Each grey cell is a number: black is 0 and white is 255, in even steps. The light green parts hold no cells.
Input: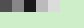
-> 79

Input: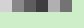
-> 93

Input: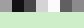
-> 72

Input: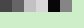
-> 70

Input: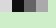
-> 101

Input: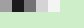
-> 115

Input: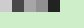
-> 72

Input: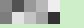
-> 82
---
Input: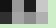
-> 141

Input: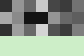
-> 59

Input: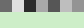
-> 190

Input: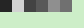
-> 143

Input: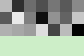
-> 187

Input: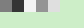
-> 148

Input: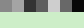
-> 104

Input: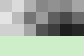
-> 29
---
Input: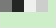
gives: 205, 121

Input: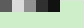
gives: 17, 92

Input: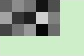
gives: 78, 67

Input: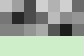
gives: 106, 130

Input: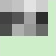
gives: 206, 76

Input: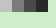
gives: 41, 195
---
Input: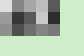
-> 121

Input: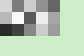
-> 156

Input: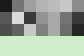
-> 37

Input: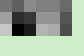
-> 77

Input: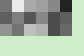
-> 105

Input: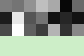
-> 136

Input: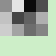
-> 132

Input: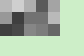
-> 102

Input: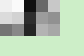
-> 167

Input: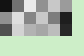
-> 39
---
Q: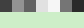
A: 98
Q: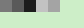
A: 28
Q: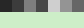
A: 126
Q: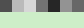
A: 215
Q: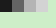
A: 180
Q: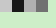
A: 176
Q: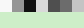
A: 16
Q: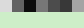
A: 12
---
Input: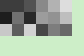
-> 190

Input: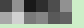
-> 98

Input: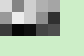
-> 48

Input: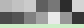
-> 53

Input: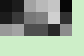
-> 48

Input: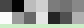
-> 176

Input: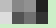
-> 51

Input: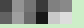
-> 221

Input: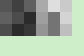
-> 212
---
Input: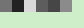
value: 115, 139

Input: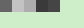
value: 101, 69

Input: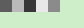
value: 93, 139

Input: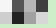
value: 246, 215

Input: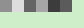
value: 144, 91

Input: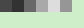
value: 71, 150

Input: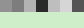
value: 146, 84

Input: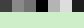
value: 63, 30
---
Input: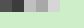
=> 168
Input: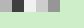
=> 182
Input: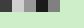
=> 128
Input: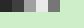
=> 118
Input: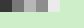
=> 141
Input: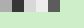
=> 174
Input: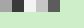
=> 166
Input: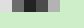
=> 108
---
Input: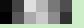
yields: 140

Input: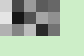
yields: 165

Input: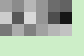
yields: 77

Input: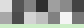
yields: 244

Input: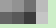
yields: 60

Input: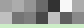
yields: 95

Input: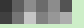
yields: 151

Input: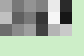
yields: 246
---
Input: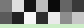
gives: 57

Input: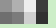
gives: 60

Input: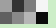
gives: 245

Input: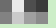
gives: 58

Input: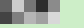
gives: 139

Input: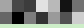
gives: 113

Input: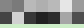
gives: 155

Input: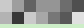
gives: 79

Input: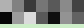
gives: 67

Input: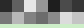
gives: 53
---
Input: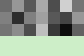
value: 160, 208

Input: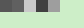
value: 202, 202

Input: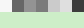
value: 123, 247

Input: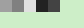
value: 224, 224

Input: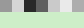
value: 95, 234

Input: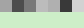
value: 188, 210

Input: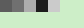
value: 173, 203

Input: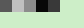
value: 140, 192

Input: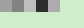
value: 190, 190
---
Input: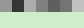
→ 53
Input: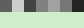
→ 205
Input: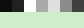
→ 33
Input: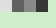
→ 97
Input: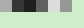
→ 54
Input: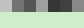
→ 115
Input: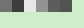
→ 61
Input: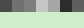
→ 113
